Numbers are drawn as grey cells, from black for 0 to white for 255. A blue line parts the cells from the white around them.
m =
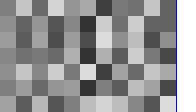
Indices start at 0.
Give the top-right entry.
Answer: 99
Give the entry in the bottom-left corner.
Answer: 163
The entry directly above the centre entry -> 77
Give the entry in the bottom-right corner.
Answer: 220
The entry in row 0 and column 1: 197
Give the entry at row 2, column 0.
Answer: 156
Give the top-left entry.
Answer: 127
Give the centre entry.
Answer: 51
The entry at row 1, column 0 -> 143
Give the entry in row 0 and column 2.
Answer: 106
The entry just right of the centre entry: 176
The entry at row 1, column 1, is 99
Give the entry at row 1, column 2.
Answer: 149
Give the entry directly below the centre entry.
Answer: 220

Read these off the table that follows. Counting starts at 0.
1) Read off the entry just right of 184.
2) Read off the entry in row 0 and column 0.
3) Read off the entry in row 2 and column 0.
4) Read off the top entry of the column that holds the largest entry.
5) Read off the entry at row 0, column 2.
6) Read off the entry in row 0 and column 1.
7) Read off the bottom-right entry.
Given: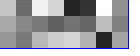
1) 205
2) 197
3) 151
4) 254
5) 241
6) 108
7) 164
